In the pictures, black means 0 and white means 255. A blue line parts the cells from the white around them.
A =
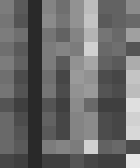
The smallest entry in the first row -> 41
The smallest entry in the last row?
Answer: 41
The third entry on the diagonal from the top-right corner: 117
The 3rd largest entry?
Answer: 216
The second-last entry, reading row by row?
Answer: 63
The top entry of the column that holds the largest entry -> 139
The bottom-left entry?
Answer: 70
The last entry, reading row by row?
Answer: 231
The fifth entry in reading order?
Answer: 111
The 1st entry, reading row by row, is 124
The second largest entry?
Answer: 223
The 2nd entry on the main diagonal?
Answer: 84
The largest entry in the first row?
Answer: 188

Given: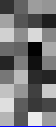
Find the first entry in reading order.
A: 50
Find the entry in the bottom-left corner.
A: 181
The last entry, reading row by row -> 157
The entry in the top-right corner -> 149
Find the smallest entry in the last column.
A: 29
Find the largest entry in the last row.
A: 236
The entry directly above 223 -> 194
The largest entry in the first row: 157
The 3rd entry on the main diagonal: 217
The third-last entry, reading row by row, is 85
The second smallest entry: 16

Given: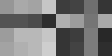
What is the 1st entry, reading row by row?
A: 150
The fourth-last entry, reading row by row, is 53
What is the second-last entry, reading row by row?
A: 124
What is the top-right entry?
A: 53
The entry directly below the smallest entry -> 46
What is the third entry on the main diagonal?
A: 184
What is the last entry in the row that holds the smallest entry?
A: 40
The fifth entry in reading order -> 61
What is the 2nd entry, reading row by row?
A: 169
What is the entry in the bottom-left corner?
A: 163

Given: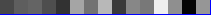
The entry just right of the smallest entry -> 150
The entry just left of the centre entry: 114
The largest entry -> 239
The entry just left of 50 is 78

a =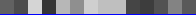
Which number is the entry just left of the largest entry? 76
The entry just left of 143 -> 183

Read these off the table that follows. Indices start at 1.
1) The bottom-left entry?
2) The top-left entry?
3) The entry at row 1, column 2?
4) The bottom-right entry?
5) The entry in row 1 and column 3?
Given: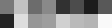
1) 36
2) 121
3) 194
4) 249
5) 108

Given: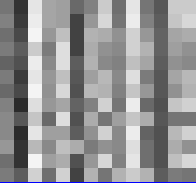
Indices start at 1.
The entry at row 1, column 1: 117
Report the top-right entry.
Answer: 203
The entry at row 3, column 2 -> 73
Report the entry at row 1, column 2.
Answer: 51
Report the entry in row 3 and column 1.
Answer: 111
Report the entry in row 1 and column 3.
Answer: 229
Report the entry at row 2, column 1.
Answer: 129
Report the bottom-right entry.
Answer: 117
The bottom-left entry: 123
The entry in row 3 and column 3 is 244

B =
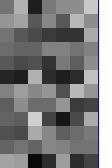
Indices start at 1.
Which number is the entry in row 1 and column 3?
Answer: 30
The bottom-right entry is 67
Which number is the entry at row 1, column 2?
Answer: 177
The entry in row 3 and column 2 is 88
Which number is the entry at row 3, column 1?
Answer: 115
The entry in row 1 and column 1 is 115
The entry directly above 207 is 108
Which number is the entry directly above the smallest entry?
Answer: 100
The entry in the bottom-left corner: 163
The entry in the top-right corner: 200
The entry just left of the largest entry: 94
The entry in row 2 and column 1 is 149

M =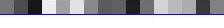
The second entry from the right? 57
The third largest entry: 212
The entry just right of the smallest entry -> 238
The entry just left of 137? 226
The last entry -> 130

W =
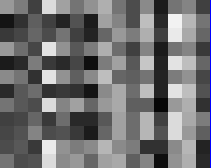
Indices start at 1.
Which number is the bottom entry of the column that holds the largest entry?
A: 146
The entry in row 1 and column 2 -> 124
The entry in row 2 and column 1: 20
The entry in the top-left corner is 153
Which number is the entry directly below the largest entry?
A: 234
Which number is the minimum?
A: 6
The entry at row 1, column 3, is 64
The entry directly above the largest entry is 116
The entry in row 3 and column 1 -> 57
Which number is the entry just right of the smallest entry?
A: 153
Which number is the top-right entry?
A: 64
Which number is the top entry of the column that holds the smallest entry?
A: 27
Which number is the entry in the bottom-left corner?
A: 116
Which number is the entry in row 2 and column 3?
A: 95
